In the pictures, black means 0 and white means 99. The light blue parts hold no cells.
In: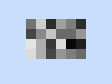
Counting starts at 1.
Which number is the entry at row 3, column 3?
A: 22
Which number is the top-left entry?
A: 45
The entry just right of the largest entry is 67
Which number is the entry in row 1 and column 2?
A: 80
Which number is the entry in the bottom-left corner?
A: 85
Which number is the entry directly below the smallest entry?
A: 49
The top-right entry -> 17

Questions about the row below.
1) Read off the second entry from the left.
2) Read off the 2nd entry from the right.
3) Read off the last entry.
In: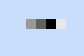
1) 37
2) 1
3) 90

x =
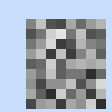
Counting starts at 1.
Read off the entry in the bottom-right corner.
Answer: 18
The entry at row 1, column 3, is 32
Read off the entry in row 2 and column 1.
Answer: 32
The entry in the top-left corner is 51
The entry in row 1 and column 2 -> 75
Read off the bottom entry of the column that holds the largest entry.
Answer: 23
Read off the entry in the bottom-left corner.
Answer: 28
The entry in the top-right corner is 70
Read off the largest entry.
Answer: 89
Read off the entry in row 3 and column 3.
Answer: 84
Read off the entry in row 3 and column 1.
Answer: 46
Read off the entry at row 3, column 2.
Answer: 60
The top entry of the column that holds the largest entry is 28

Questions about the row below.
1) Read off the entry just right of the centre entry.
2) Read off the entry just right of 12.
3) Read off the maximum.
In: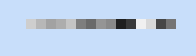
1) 53
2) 22
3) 93

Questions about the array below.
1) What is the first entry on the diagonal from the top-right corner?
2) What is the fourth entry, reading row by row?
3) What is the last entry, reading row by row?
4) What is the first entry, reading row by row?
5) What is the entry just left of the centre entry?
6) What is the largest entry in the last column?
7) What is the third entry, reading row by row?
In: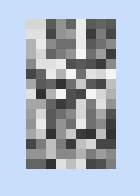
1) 35
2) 57
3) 48
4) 83
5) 95
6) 95
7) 35

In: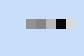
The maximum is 85
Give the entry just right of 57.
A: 52

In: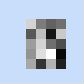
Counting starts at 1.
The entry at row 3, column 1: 61
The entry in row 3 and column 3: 43
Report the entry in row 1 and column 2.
48
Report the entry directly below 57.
65
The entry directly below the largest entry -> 69
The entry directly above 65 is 57

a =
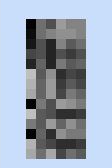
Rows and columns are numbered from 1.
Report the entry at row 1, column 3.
31
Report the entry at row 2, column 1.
5
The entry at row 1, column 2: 43
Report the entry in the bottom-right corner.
35
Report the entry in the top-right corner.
51
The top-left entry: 1
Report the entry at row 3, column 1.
9
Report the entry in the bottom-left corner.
65
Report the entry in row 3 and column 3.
14

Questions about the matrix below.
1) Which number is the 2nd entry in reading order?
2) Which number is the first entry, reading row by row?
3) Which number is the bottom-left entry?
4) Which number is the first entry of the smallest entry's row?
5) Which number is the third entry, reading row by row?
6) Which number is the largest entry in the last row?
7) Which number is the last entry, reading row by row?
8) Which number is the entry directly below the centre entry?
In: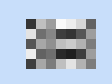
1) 74
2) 20
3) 24
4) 92
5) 61
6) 88
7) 48
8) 16

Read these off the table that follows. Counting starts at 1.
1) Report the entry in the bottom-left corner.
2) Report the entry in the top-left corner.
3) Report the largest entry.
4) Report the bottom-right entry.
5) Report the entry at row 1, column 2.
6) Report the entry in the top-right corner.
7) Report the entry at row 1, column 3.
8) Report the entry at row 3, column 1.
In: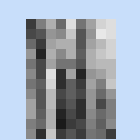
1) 53
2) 23
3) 90
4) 23
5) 49
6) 86
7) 68
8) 41

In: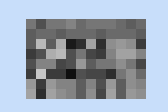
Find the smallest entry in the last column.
23
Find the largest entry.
77
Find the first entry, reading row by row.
46
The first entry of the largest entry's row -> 23
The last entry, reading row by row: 55
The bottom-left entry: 63
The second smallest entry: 10
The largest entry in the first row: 51
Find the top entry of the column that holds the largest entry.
31
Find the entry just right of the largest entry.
23
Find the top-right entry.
41
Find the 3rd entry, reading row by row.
46
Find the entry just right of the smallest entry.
31
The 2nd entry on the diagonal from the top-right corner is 41
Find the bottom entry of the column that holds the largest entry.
18
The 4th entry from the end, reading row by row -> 63
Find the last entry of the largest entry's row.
41
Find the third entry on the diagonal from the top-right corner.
59
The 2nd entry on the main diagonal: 41
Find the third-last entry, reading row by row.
36
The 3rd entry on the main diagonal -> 36
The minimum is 6
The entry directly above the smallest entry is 31

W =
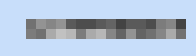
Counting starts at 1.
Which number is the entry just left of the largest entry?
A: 66
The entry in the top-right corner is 26
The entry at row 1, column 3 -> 52
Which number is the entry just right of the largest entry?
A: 71
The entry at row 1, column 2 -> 57
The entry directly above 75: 57
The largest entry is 75
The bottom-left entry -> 48
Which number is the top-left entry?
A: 44

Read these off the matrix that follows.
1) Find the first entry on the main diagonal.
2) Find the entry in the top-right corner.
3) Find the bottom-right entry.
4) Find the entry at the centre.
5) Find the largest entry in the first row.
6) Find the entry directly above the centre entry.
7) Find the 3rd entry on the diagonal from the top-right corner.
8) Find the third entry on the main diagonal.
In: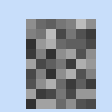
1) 55
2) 55
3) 28
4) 46
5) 73
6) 55
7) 37
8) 68

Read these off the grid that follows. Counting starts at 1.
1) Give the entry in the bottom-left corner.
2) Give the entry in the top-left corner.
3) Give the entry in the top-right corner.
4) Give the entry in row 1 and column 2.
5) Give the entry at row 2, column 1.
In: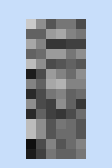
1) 11
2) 78
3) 29
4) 55
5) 38

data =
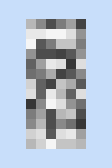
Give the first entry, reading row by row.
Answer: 71
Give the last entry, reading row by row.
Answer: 71
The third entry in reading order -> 30
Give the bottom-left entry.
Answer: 71
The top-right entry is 26
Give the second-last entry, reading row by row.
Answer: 76
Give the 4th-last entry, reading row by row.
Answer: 95
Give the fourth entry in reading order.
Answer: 48
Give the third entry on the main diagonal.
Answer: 48
